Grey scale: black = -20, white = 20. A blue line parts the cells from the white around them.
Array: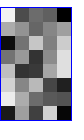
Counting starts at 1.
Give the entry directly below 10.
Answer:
13
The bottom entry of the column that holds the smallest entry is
-19
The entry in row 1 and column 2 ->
-8
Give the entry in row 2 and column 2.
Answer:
3
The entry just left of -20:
-5
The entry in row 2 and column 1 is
7
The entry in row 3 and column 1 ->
-18
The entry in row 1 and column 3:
-3
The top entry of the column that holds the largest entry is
18
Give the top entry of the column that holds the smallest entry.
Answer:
-20
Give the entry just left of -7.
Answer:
-6
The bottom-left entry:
-16

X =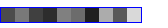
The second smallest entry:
-13
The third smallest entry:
-10
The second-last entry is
-6

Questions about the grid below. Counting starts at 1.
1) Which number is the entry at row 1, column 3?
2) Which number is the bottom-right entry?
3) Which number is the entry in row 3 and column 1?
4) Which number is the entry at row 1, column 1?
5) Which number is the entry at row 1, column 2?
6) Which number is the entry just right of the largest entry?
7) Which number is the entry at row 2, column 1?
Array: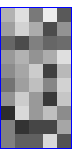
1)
-1
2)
-7
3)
-4
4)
8
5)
15
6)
-6
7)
5

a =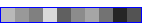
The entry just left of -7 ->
-14
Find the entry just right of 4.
0

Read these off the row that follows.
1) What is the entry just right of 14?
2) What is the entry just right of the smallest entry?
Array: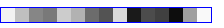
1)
-16
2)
5

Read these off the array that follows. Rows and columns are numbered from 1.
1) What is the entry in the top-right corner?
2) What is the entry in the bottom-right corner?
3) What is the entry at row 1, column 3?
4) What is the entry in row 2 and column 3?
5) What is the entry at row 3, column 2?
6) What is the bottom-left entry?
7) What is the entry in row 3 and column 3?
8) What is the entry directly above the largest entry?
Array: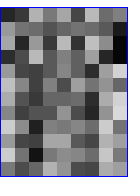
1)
0
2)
5
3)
8
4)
-3
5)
-14
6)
-1
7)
4
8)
13

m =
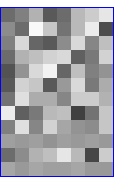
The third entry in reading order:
8
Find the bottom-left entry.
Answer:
6
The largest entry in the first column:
17
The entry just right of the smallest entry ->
-2
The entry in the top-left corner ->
-3
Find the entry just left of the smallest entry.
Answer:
10
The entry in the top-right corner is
16
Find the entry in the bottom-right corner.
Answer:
4
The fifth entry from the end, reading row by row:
5
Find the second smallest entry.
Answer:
-9
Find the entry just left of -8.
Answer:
17
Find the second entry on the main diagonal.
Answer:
-3
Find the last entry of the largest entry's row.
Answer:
-8
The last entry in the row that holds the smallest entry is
11
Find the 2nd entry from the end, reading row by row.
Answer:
4
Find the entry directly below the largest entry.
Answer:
-4
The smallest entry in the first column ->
-7
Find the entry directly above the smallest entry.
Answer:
12
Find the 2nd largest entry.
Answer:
18
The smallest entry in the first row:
-6
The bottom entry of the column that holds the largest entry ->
6

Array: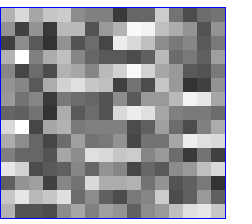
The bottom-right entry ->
11
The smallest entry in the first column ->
-10
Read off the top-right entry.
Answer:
-2
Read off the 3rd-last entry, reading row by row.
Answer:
15
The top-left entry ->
8
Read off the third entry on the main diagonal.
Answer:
-6
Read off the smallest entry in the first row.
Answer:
-11
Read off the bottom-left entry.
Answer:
8
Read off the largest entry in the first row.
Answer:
14
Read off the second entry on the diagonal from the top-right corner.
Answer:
-7
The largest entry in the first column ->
16
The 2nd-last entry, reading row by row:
16
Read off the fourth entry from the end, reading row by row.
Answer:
10
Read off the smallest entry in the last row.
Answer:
-8
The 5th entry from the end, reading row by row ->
4

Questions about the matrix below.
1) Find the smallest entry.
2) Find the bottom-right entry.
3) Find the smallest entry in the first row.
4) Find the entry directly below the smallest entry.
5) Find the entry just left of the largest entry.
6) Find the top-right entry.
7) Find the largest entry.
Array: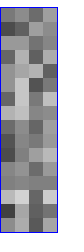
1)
-10
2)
6
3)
-3
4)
2
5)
9
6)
5
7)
13

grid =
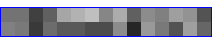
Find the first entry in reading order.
-2
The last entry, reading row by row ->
-4
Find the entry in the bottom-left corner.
0
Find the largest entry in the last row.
5
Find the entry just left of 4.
-14
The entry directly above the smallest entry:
-5
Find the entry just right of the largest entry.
1
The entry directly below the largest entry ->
-8
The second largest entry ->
8

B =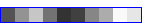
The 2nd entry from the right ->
19
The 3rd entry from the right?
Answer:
7
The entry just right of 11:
-2

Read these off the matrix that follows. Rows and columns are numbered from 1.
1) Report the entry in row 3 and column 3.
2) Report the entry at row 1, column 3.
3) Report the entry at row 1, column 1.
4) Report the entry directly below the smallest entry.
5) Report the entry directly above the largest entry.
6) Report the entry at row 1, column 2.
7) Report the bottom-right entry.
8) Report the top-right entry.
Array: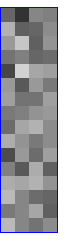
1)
-5
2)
1
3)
-4
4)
-5
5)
0
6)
-12
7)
2
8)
0

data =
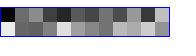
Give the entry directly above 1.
-9
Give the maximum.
17
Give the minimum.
-19
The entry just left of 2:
-3
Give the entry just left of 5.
15
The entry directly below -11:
12
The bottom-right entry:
3

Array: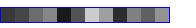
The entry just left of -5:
0
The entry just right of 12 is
5
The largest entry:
12

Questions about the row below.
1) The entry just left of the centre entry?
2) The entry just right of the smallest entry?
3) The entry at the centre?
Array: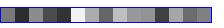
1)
7
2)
2
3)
-4
